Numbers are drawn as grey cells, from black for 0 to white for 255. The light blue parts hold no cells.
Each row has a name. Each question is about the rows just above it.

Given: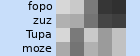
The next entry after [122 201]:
[155]
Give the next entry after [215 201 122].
[54]
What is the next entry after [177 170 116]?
[69]
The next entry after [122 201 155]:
[193]
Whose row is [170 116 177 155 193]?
moze
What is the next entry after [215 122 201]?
[155]
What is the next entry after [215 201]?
[122]

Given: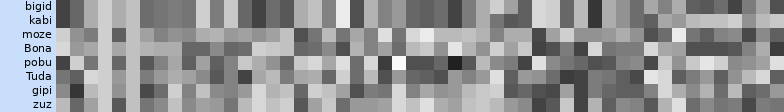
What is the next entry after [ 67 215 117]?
[124]
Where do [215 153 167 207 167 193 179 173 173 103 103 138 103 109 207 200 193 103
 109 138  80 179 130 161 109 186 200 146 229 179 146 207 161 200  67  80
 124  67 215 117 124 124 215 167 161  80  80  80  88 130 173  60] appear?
Bona
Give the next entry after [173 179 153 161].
[146]

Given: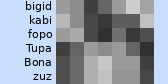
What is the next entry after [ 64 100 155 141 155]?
[100]
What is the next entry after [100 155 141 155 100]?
[49]
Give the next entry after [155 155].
[64]
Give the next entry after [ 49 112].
[56]
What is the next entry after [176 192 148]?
[148]

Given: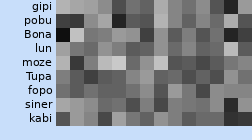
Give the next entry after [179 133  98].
[133]
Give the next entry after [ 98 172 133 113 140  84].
[36]
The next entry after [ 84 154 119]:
[72]
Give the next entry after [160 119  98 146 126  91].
[106]
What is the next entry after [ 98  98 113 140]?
[84]
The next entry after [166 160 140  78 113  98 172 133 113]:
[140]

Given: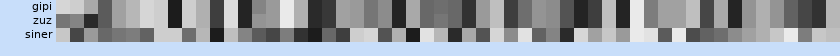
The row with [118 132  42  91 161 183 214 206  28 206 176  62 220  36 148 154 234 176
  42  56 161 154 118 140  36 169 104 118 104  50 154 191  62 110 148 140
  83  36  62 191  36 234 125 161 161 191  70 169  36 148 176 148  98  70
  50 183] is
zuz
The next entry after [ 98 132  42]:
[214]

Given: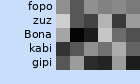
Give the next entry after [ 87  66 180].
[58]
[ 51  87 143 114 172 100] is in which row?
kabi
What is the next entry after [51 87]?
[143]
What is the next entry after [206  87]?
[66]
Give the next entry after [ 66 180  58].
[156]
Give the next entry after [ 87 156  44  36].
[156]

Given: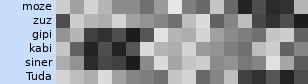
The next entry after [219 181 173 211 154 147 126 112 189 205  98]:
[133]
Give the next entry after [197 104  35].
[78]
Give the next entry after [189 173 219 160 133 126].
[112]
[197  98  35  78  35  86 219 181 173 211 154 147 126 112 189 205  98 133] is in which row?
kabi

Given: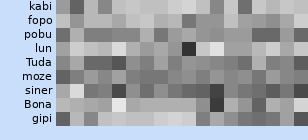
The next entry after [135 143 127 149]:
[135]
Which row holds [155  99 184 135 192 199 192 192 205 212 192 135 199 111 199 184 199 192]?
kabi
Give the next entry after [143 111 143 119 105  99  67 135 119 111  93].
[119]

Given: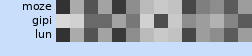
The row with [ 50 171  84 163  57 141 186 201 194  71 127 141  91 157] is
moze
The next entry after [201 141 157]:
[178]

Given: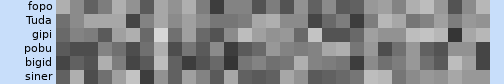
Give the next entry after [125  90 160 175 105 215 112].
[160]
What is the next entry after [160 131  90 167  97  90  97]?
[167]

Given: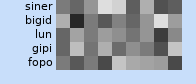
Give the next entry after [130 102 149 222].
[157]
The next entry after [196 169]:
[163]
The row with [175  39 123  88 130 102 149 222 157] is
bigid
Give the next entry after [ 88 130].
[102]

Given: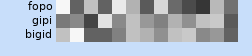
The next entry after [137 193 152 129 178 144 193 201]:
[90]
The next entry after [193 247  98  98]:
[129]
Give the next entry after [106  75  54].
[185]

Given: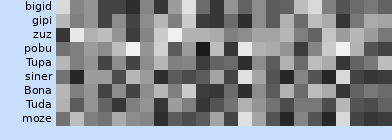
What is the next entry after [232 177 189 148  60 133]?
[203]
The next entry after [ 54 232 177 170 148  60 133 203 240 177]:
[84]
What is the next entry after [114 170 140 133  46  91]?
[76]
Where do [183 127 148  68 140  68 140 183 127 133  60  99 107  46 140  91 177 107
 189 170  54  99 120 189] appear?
Tupa
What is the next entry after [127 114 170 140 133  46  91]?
[76]
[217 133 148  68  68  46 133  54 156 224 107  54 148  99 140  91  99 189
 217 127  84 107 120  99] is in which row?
bigid

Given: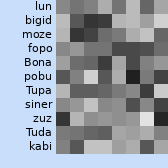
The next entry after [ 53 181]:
[143]
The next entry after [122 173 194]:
[102]

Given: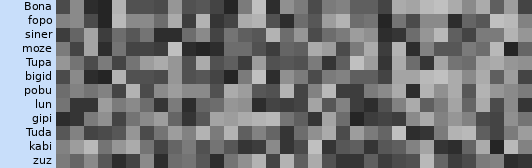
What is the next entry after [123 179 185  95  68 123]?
[157]
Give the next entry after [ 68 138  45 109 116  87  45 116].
[144]
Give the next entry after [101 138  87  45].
[68]
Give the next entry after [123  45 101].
[109]

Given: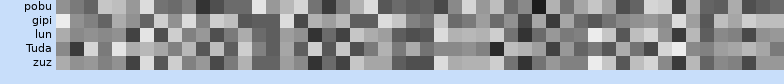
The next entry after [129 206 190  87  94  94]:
[220]
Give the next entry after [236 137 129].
[158]

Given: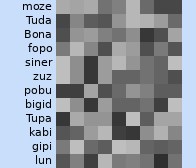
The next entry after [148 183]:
[177]
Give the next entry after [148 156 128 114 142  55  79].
[164]
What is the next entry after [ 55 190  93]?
[164]
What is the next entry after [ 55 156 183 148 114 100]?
[190]
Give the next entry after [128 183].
[106]
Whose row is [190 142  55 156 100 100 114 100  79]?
zuz

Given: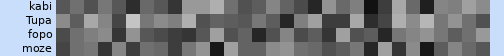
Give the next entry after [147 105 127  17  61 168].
[105]
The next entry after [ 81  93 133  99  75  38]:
[147]
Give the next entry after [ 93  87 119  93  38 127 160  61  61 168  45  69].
[175]
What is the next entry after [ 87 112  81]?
[119]
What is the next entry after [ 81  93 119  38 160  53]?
[139]

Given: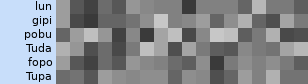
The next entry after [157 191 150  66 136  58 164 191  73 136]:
[199]
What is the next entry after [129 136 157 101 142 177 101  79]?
[164]
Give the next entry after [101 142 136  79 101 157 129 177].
[115]

